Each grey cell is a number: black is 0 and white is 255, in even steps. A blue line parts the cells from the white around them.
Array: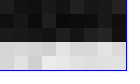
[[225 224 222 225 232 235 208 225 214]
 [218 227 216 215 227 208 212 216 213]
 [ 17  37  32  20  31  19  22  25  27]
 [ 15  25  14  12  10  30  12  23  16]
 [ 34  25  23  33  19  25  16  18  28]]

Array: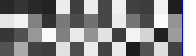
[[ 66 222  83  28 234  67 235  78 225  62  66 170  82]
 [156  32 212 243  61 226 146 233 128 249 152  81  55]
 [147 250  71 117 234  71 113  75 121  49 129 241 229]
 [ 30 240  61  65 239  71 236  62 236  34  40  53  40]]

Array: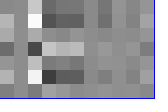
[[137 144 143 147 143 140 151 161 123 141 127]
 [160 131 143 127 138  94  93  62 243 141 179]
 [149 138 145 146 140 119 129 123 190 141 149]
 [125 149 143 152 143 187 181 196  72 141 108]
 [149 140 142 137 141 148 136 142 171 142 170]
 [163 131 146 112 138  97  98  83 251 141 181]
 [149 135 148 118 138 119 118 106 200 140 137]]

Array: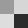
[[ 44 221]
 [214 155]]

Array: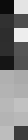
[[ 60 189]
 [184 180]
 [193 184]
 [175 179]
 [170 176]
 [ 81  21]
 [ 84  46]
 [237  45]
 [ 77  49]
 [228  11]]

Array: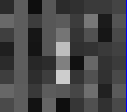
[[ 73  49  80  54  14 101  18  93  74]
 [ 90  33 111  70  88  92  57  93 103]
 [ 73  49  81  52 205  62  45  91  62]
 [ 59  50 103  17 128  44  39  93  43]
 [ 65  58  51  48 190  87  20  93  31]
 [ 73  22  81  52 117  87  22  93  63]
 [ 84  27 120  60  91  87  61  93 105]
 [ 68  58  58  48  43  87  14  93  43]]

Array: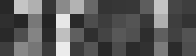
[[ 78  43 123  49  43  76  40  85  60 235  60 118 136  62]
 [ 83  65  95  45  80  88  68  47  95 191  42 132  79  41]
 [ 51  62 175  56  84  76  61  77  41 231  36 120  38  47]
 [ 62  70 196  93  55  54  52 104 179 138  54 176 197  40]]

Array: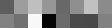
[[129  73  74 107   5 248 113 130]
 [139 193 143 104 150 191 157  93]]

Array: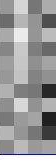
[[163 153 186 138]
 [ 58 118 149 181]
 [ 32 164 154 121]
 [179 146 216 142]
 [ 39 119 126 177]
 [145 131 194 152]
 [165 144 198 158]
 [105 126 201 134]
 [188 149 235 169]
 [ 79 148 181 108]
 [172 118 213 151]]
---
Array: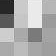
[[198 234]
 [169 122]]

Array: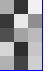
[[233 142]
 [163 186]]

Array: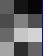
[[130  78]
 [198 212]]

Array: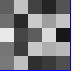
[[ 41 202]
 [ 69  93]]

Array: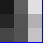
[[ 85 177]
 [ 84 195]]

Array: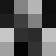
[[ 63 129]
 [ 48  43]]

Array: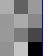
[[171 137]
 [124  70]]

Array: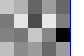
[[228  76]
 [120 199]]

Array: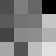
[[114 118]
 [138 142]]
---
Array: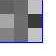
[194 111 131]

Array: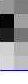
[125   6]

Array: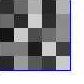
[177  47  76 123  40]

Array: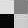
[129   7]

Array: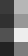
[182  49]

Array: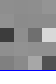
[148 140 142 143]

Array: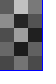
[121  37  77]
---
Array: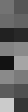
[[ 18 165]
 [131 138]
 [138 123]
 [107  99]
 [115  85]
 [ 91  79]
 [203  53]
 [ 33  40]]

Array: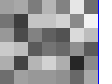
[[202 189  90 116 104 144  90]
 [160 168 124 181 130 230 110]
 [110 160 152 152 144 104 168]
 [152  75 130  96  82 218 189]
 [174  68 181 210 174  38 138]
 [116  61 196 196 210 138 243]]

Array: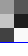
[[ 65 249]
 [156  86]
 [197  30]]

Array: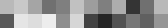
[[ 89 229 221 237 142 214  66  37  82 119  96 149]
 [185 200 165 112 127 193 157 127 173  52 112 185]]

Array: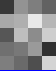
[[ 86 190 140 206]
 [168 175 233 182]
 [ 56 147 126  98]
 [112 120 154  48]
 [126 106  78 212]]

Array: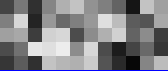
[[127 215  36 152 105 127 152 223 188  92  84 168]
 [160 168  61 209 215  76 140 176 209  99 140  61]
 [ 68 120  48 133 176 195 146 127  99  21 195 160]
 [ 76 113 230 223 237 140 215  76  28  68 105  54]
 [ 54  92  48 195 182 176 203  84  42   7 133 188]]
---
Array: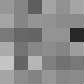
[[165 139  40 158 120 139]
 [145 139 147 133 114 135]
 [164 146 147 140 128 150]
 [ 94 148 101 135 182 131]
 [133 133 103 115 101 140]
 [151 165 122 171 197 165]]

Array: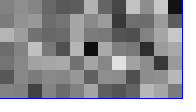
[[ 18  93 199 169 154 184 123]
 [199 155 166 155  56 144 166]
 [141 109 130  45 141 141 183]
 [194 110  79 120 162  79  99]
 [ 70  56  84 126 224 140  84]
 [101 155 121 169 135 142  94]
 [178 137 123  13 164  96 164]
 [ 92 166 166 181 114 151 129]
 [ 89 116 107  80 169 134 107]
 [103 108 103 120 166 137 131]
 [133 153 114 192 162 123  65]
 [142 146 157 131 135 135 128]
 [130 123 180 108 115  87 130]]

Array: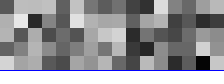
[[185  61 140 146 199]
 [158  44 154 209   5]
 [104  87 108 103  92]
 [130  64  71 103  43]
 [220 179  84 141 139]
 [ 49 165 116  38 186]
 [ 66  96  43  57  69]
 [113 169 211 184 104]
 [ 92 167 199 117 182]
 [118 178 167 159 147]
 [194 225  83 126 165]
 [ 96  86 108 101  75]
 [192 132  76 139  89]
 [188  41 173 181 173]
 [189 231  87 129 164]
 [ 88 176 180  98 212]]

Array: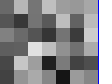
[[167 187 204 171  78 134]
 [152  98  59 113  66 155]
 [157 190 116 145 123  21]
 [191  89  53 190  32 134]
 [117 116  84 225 158 170]
 [183  56 106  96 198 148]
 [105  85 129  94  71  66]]

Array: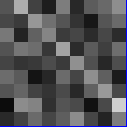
[[142 106  43 110  78  27  72 207 125]
 [105  85  71  63  39  95 153  73  35]
 [ 92  23  43  91  80 143  97  17  70]
 [ 40  51  70  43 144  69  40  74 140]
 [125  84  59 163  58 107  74  84  94]
 [ 29 112 133  55  76  39  52  48  70]
 [ 65 151  97 109  57  20  66 131 106]
 [173  59  35 118  52  90 101 140  66]
 [ 84  71 120  83  68 108  84  12  41]]

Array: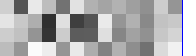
[[149 200 212 241]
 [205 194 199 218]
 [144 137 145 113]
 [159 177 162 142]
 [178 149 134 177]
 [164 234 223 130]
 [177  84  93 173]
 [226  63  92 233]
 [114 224 204 149]
 [189  48  52 237]
 [233 174 148 251]
 [ 84 200 193 150]
 [207 228 205 188]]
